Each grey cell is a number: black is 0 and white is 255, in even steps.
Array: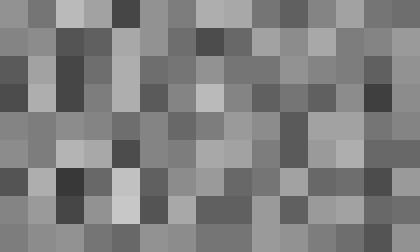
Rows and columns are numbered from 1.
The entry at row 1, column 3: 186
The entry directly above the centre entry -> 186
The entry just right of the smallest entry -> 104
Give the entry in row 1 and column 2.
117
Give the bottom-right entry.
146
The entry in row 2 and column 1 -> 132
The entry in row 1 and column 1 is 146
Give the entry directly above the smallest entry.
180
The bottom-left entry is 125
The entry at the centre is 125
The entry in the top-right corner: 110
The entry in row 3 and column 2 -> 162
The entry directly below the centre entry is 168
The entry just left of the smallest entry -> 174
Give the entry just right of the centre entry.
154
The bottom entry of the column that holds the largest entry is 104
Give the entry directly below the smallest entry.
70
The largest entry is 199
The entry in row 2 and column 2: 140
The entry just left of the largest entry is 146
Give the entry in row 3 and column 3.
70
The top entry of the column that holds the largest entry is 70

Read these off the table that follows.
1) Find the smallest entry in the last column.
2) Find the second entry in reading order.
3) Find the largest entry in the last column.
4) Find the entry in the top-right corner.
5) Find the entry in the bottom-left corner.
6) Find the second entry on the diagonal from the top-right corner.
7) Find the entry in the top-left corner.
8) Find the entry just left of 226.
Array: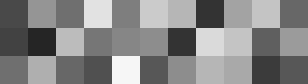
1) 87
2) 149
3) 155
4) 103
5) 111
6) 95
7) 73
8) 111

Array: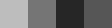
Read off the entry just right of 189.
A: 117
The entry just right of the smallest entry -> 86

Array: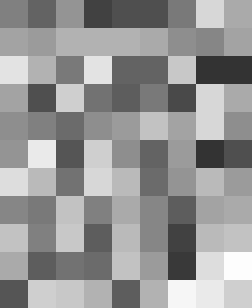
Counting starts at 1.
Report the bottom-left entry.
85
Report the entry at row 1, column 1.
128
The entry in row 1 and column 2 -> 99
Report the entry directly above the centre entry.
155
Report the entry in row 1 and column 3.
148
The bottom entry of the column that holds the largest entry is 207
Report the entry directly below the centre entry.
186
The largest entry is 253
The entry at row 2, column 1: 163
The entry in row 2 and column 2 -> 155
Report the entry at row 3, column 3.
121
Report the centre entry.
142
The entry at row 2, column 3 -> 178
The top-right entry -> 170
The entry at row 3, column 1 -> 227
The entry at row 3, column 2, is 178
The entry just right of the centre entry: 99
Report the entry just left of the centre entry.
207

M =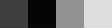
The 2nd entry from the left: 5
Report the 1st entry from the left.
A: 63
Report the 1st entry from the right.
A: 221

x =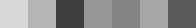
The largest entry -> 216
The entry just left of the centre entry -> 62
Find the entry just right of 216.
181

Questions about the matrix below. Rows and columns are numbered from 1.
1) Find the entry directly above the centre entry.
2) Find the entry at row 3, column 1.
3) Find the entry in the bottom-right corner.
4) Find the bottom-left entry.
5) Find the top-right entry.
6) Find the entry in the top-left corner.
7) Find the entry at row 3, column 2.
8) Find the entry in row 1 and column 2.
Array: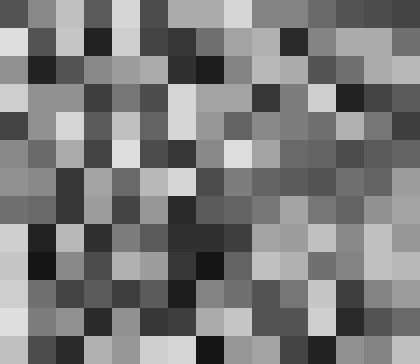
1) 137
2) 145
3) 192
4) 192
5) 68
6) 83
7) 34
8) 137
